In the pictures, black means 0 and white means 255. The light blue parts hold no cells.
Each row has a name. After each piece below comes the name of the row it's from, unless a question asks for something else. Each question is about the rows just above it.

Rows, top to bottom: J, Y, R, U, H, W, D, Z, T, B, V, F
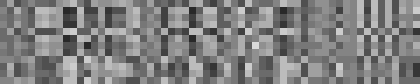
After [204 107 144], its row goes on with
[174 144 188 174 188 160  95 107 174  80 144  65 107  65 188 188  80  53
 119 188 119  65 204 132  95  80 132 188 188 174  80 160 160 119  80 204
 119 132  95 174 107 132 119 174  80 107  53]
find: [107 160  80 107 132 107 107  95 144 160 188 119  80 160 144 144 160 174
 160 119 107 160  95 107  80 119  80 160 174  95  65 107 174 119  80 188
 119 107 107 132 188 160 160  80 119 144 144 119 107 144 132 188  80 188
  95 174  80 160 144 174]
J

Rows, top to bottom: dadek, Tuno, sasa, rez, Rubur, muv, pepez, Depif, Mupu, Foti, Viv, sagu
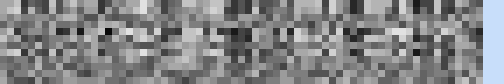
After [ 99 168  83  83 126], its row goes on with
[ 99 126 126 126 112 112 126 112  99  83 141 141 168 168 156 168 141  99
 126 168  99  99  83  99 141 156 126  99  68 141 112 156 141  99 156 141
 156 112 126 141  99 156  83 126 126  99  99 156 112 112 126  68 141 180
 141 156  99]
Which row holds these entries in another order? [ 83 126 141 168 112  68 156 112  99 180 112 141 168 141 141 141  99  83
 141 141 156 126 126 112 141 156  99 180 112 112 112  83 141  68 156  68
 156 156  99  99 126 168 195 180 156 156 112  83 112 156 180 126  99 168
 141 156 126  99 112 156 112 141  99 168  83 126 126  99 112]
Mupu
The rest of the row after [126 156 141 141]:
[ 83  99 141 141 141 168 141 112 180  99 112 156  68 112 168 141 126  83]

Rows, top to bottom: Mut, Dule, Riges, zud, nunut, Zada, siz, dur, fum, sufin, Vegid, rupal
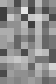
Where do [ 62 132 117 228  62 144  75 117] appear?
Dule
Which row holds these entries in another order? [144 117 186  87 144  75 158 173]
Mut
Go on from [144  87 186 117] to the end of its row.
[144]
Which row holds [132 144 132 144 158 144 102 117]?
rupal
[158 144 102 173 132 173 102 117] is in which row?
siz
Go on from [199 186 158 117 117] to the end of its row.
[87]

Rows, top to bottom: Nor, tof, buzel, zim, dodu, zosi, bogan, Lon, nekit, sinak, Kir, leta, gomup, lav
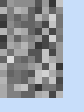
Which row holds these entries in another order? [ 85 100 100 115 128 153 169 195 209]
Kir
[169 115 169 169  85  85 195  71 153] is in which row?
Lon
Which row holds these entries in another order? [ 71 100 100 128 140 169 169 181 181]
tof
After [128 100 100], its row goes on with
[169 181  71 181]
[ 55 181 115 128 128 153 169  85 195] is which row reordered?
sinak

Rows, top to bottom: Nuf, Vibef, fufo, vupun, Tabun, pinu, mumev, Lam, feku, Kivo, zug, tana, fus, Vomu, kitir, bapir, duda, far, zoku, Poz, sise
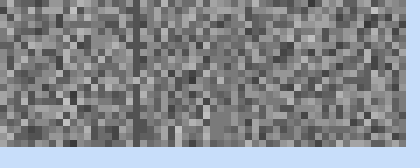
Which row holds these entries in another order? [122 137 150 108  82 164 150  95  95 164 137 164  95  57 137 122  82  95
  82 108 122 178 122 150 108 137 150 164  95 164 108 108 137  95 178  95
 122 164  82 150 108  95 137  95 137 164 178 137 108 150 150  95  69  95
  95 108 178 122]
Nuf
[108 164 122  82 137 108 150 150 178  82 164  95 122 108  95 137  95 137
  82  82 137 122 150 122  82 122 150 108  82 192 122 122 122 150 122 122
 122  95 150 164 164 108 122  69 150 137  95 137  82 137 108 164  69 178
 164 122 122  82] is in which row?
duda

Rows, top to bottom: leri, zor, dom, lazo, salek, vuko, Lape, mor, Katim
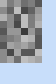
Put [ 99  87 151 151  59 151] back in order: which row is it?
salek
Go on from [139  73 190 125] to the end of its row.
[178]
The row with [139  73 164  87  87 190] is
mor
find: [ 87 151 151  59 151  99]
salek
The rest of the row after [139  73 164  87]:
[ 87 190]

